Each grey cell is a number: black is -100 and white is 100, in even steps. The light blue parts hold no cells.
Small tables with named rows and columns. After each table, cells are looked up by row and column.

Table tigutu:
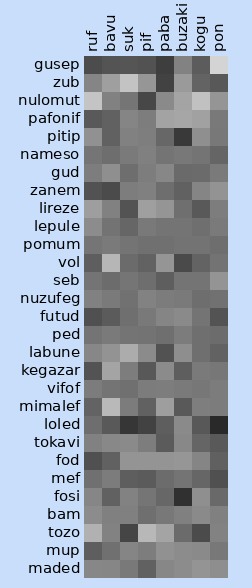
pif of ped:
-10
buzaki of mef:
-9
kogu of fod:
4
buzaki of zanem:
-24
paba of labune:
-36
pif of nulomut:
-44
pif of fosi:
-8
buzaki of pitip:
-55
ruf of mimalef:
-22
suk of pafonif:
4
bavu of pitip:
-24

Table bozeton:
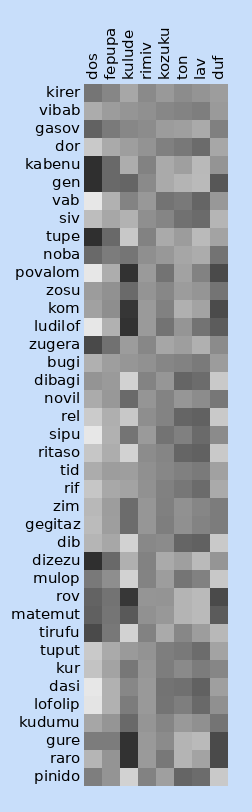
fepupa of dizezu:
-18
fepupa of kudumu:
17
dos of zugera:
-43
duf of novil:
-7
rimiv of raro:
21
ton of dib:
-21
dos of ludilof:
81
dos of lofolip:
79
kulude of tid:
24
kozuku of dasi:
-10
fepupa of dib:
31
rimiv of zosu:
16
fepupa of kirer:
5
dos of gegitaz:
47
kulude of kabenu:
36
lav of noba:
35
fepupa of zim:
23

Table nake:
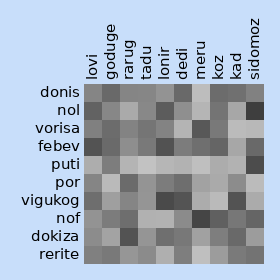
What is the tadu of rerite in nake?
9
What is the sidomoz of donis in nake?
1
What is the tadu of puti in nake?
52
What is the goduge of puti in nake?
-2
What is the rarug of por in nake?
-16
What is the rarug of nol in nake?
33
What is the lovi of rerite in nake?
0
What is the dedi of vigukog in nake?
-34
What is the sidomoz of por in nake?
47
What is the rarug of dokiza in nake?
-35
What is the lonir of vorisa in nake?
3
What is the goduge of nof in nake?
-3
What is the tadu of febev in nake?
-5
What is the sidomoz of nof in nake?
-21
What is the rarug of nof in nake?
-14
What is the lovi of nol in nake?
-23
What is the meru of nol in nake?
42
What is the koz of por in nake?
33
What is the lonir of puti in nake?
43

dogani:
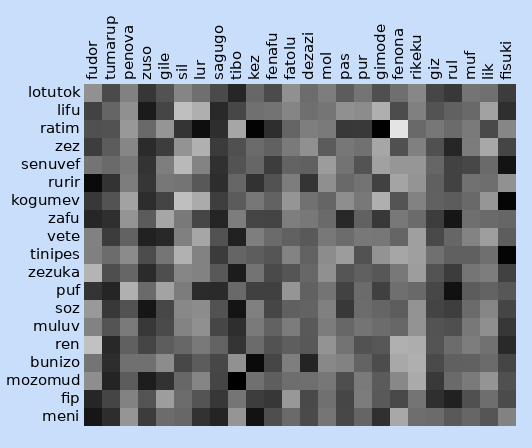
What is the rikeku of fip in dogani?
-9
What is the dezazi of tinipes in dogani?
-23
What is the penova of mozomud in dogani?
-28
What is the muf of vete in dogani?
3
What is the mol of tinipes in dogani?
10
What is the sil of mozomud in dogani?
-19
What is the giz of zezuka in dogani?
-35
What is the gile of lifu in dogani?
-46
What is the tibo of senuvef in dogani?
-35
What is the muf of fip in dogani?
-37

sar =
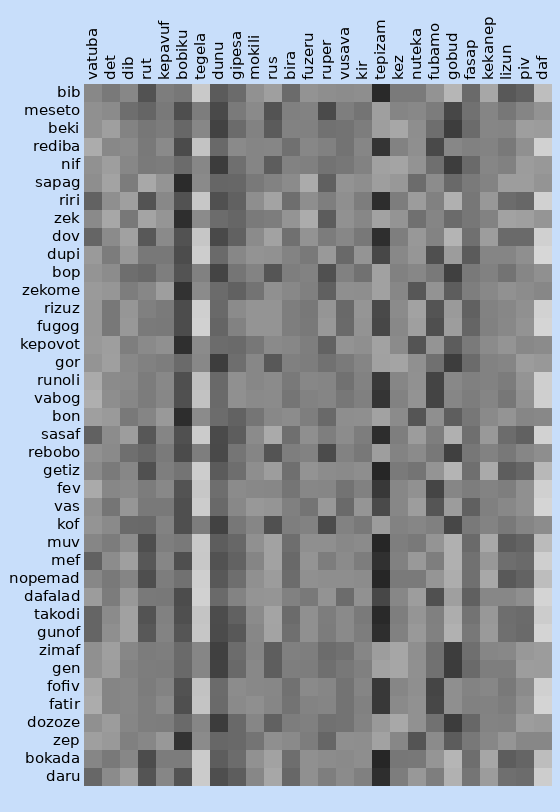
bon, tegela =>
9
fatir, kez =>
8
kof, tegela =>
-2
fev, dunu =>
-14
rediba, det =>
7
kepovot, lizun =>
16
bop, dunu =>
-47
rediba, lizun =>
-5
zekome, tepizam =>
26
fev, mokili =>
7
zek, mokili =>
-4
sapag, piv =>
23
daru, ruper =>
-1
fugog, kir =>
15
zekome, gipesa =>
-24

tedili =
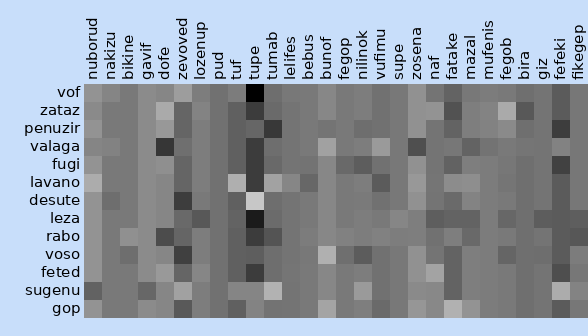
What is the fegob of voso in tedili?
-21
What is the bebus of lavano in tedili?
-19
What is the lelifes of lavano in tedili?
5
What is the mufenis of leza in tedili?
-3
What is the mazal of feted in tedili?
-1
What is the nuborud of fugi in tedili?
15
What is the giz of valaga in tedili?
-9

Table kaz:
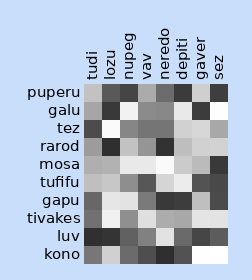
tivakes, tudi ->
-11
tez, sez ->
32
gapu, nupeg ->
78
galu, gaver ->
-53
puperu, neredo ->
-15
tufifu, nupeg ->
11
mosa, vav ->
83
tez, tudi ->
-40
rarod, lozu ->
-63
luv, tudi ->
-62

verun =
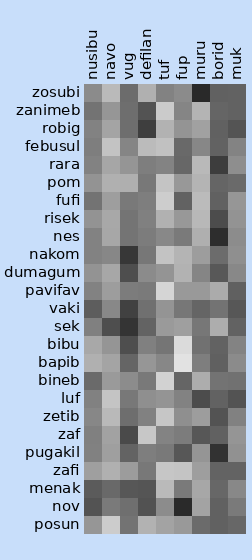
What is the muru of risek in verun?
44
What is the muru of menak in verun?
31
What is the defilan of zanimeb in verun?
-35
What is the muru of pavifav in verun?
20
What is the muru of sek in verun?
-7
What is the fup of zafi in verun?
54
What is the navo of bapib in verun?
29
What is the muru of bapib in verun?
-1
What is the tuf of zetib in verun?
55
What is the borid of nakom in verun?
-15
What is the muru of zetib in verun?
23
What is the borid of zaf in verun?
-24
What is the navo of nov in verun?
-4
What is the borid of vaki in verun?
-10
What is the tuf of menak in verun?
46
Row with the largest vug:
pom

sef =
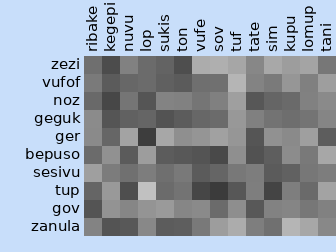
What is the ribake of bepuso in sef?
-16
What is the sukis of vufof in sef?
-25
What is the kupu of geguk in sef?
-14
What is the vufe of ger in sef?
17
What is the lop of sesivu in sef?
-2
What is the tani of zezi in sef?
-7
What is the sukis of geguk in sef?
-35
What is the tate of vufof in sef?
3
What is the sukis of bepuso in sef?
-28
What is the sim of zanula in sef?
-12
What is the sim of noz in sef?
-21
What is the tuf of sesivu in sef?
-6
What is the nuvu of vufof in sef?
-19
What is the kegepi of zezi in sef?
-40

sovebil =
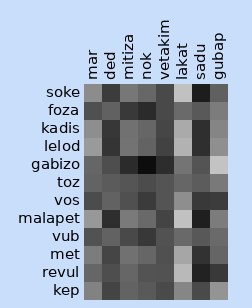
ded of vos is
-23
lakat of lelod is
40
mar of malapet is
19
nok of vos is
-54
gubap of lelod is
12
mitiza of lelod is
-10

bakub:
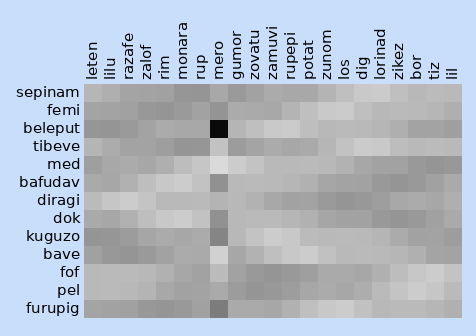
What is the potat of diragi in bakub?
28
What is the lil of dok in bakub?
33
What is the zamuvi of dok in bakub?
46
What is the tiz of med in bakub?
17
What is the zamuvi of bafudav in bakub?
45
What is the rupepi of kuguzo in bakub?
57
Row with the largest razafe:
diragi

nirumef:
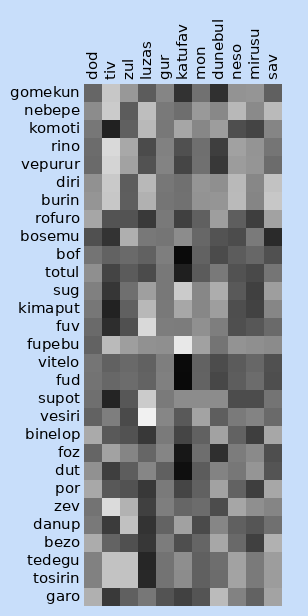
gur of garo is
-35
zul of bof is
-17
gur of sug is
-6
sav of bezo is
39
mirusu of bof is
-19
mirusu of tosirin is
-4
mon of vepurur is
-12
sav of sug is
24
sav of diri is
52
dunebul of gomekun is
-62
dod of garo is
38
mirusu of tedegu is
-4
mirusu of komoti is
-47
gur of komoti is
-6
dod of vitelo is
-8
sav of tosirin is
22
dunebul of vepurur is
-56
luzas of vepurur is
-36
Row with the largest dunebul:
garo

